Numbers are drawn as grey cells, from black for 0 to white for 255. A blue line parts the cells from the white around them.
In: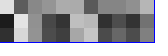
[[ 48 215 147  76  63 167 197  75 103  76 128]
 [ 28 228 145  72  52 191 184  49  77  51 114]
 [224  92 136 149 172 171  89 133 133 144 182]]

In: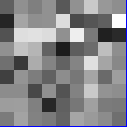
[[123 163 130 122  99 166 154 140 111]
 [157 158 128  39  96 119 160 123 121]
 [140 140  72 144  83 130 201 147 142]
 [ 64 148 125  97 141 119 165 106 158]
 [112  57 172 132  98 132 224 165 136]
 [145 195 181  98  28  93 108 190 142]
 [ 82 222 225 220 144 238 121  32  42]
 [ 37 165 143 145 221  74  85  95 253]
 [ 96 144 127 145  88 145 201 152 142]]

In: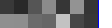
[[143 142 107 102 194  70  55]
 [ 57  41  85 139  54 147  53]]

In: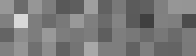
[[129 149 112 141  98 116 168 126 126  98 127 101 100 122]
 [100 140 125 153 125 120 125  94 126 120 107 120 107 123]
 [128 216 125 108 121 153 127 107 132  90  63 129 127  76]
 [152 107 150 125  88  94 159  97 121  91  96 128 150 149]]

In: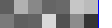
[[122  95  99 216  81 140  53]
 [ 94 177 136 101 105 198 187]]

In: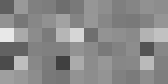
[[159 152 141 121 118 147 141 148 129 123 141 126]
 [ 75 190 136 122  64 171 140 151 135 136 186 128]
 [ 98  98 130 128 128 147 138 121 130 141  84 135]
 [232 170 140 123 182 214 111 147 143 138 179 193]
 [146 119 135 145 162 132 151 135 123 121 130 149]
 [ 95 153 128 125 110 121 150 142 127 133 145 141]]

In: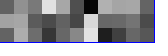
[[ 99 173 109  54 103 136 227  30  64 103  87]
 [162 166  91  75  98  70 216 103 105 116  75]
 [ 98 145 121 225 167  79   5 177 165 167 100]]
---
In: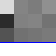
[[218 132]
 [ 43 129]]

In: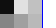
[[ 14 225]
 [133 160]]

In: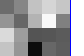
[[108 134]
 [148 103]]

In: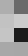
[[174 106]
 [194 204]]

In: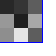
[[ 40  53]
 [152  31]]

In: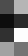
[[ 77 181]
 [ 13  42]]

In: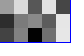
[[157 219]
 [ 45 123]]

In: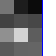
[[117  29]
 [ 66  77]]
